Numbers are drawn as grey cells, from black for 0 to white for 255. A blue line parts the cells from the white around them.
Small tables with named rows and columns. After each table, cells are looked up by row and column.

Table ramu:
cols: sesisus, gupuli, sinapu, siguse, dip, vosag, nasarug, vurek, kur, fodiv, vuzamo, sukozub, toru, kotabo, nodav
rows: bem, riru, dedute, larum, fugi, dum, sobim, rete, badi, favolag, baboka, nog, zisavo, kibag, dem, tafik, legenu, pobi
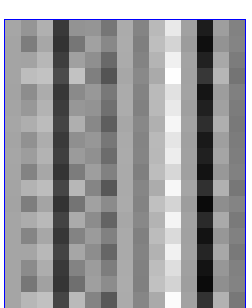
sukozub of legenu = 158
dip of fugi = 138
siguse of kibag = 55
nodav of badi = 126
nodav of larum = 116
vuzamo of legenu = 211
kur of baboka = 134
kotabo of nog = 142
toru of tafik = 19
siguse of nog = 51
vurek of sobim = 167
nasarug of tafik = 125
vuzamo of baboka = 247
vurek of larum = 167
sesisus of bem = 166
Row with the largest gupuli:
larum

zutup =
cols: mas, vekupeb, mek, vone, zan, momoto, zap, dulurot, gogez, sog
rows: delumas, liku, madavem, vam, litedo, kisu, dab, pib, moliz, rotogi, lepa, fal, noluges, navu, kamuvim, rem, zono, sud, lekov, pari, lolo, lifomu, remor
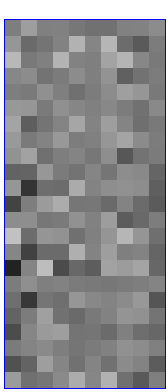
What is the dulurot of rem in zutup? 156
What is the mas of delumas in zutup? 126
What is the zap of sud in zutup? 131
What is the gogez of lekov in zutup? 145
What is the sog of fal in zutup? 91
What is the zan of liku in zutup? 178
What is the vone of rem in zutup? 75
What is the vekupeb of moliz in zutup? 162
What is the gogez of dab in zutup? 111
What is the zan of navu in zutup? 112
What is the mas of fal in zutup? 67
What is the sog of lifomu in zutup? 92
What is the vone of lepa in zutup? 108
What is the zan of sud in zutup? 150
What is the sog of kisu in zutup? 137
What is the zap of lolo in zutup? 129

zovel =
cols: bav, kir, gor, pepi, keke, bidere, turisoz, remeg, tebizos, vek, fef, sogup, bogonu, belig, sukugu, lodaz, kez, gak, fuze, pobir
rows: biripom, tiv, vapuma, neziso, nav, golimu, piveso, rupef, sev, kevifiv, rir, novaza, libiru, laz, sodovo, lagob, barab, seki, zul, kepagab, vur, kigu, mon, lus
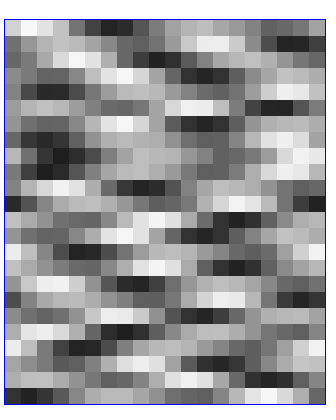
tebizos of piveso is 214
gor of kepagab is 238
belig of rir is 190
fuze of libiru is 174
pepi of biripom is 194
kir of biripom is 248
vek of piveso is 164
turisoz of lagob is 136
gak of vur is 160
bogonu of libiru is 107
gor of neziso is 99
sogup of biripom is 180
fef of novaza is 101
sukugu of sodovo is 104

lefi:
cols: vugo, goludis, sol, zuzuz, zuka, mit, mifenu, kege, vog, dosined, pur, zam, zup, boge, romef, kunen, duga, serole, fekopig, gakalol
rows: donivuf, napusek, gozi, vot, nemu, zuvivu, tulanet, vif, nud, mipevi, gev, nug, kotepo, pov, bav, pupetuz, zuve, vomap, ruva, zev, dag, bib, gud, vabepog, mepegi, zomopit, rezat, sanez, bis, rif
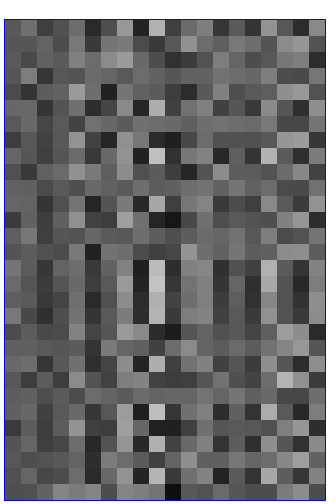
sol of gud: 92
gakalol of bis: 130
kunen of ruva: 58
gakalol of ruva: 141
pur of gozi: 49
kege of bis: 146
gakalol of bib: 142
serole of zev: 157
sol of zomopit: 62
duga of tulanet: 120
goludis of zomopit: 92
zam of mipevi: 38
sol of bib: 54
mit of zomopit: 63
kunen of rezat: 47
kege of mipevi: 140
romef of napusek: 120

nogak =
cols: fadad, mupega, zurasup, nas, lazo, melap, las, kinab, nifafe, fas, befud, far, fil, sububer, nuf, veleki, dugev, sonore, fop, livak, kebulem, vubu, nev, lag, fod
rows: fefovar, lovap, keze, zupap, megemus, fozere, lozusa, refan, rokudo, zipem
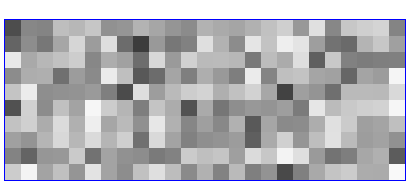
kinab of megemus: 75
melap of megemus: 154
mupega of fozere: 209
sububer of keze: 187
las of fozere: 204
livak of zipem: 169
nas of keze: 193
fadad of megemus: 196
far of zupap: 127
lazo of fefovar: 183
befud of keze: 154
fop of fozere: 123
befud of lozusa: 177
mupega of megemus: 236
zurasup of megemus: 142
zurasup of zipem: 163
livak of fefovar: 224
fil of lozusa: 159
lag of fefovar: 212
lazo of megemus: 147

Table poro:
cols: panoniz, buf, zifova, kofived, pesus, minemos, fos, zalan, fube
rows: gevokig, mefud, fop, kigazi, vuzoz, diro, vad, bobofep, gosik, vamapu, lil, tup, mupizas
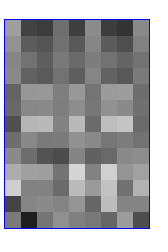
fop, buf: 114
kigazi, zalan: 88
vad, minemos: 107
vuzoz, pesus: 152
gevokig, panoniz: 158
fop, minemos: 125
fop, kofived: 121
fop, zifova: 94
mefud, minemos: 134
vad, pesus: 185
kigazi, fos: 98
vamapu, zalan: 148
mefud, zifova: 85
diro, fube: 112
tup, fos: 188
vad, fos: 189

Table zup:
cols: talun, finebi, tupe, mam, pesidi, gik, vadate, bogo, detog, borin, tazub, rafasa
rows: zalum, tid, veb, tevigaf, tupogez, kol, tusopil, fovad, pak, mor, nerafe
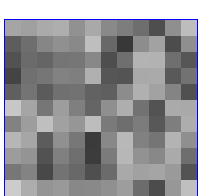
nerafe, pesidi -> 136
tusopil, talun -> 130
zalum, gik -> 169
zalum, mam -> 174
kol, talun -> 199
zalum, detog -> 110
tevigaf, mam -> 130
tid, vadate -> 104
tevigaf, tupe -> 118
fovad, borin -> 117
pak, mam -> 128

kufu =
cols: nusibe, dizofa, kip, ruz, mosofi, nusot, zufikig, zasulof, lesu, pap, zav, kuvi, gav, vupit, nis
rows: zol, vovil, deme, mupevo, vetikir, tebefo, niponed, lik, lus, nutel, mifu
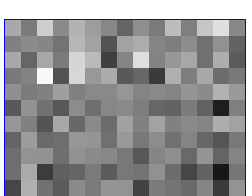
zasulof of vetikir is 150
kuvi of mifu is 106
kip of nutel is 60
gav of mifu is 134
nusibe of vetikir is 144
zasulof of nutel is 120
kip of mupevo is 249
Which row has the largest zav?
zol

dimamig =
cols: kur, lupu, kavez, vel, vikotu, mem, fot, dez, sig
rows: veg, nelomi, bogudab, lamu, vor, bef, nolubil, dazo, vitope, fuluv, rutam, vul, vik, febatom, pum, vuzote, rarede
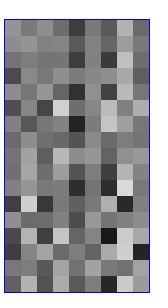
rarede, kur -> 97
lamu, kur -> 75
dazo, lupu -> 141
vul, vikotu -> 96
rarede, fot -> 39
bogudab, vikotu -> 61
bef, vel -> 208
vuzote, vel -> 163
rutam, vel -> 124
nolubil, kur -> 129
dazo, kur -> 107
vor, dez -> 185
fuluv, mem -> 125
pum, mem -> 100
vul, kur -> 63
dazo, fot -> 107
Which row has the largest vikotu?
vitope

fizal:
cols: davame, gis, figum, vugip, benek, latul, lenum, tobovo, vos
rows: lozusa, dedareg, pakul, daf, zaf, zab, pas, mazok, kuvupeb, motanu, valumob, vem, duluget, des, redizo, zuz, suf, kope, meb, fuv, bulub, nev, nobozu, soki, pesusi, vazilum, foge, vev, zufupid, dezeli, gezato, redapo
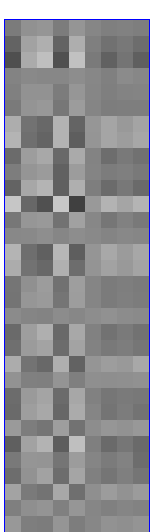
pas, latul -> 150
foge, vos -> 106
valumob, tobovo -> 120
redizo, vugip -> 183
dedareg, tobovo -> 120
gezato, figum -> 148
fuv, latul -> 129
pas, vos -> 164
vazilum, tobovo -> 146
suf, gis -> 144
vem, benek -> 64
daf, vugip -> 135
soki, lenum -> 118
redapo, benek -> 125
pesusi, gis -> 158
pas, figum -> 104
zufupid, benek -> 165

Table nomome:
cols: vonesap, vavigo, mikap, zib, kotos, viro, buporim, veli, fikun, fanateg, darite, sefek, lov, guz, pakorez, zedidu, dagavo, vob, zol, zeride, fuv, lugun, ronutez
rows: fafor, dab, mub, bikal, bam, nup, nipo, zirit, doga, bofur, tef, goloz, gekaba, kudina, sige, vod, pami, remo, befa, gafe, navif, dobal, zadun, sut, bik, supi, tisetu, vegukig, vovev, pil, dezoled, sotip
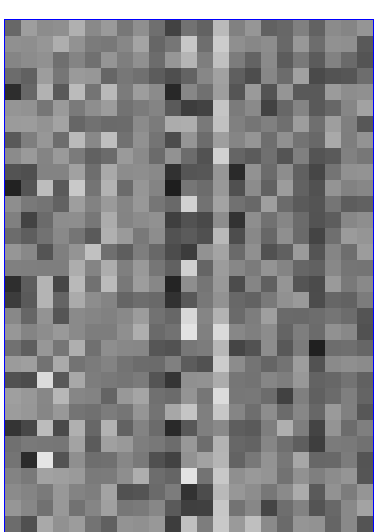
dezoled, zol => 130
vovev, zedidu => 153
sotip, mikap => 169
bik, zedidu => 110
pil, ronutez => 149
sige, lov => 146
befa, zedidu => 125
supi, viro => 103
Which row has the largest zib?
sut

